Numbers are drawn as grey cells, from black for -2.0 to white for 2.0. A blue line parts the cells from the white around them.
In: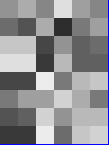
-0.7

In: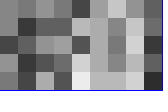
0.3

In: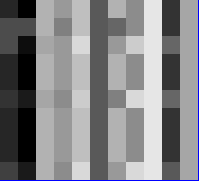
-1.4

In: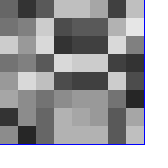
-1.2

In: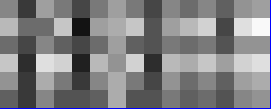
0.3
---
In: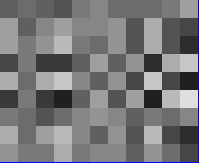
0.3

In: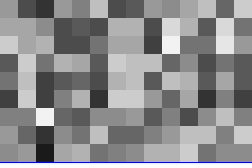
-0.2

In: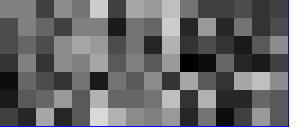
-1.0

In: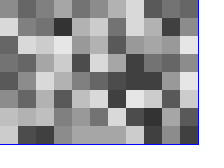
-1.0

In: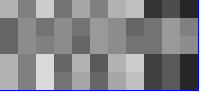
-1.0

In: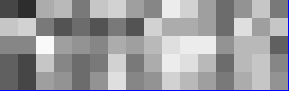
0.7

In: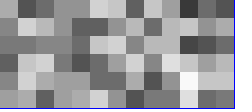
1.5

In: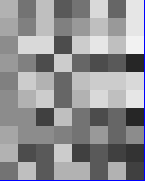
-0.6

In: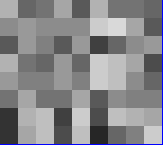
-0.4
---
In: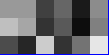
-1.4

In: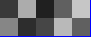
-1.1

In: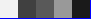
-0.6

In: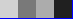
0.7

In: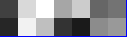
-1.2

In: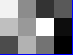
-1.2

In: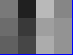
-0.9

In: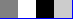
1.2

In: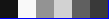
-0.5

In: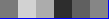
-0.1
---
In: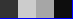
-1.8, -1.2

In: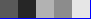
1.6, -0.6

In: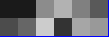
-0.6, -0.8

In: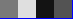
-0.7, -0.1

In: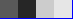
1.6, -0.6

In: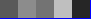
-1.4, -0.6
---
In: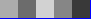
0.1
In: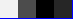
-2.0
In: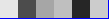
-1.4
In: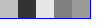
0.0
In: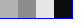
1.6
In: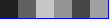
-0.9
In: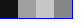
1.1
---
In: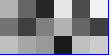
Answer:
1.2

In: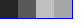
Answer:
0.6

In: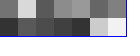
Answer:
1.8

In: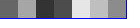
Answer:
0.2

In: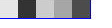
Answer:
-0.8

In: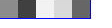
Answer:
-0.4

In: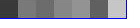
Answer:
1.1

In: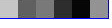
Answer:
0.3
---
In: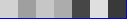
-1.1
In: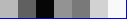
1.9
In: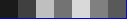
-0.6
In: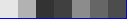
-0.8
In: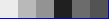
-0.7
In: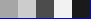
-1.6
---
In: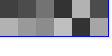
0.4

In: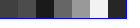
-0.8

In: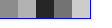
0.8

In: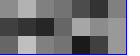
1.0

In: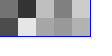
1.6

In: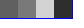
-0.1

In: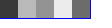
0.9

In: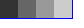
-0.4

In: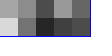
-0.2
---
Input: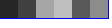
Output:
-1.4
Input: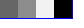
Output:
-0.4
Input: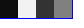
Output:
-1.8
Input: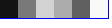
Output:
-1.7
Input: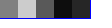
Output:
0.0
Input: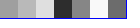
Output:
0.5
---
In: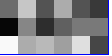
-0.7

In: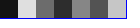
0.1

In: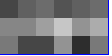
-0.5

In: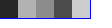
1.2

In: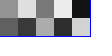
-1.7

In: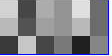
1.5

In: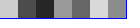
-0.4
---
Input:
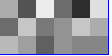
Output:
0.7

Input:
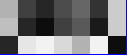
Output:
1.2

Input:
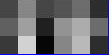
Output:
-0.3

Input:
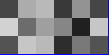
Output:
1.1

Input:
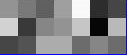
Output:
0.9

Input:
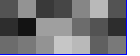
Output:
-1.3
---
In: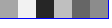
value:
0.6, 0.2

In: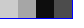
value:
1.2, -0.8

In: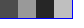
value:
-0.8, 1.0

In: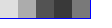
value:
1.5, -0.1

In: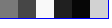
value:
-0.1, 1.3

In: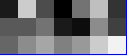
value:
-1.6, 1.8

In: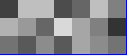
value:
-1.0, -0.2

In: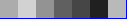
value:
0.7, 0.9

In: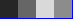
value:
-1.4, 0.2
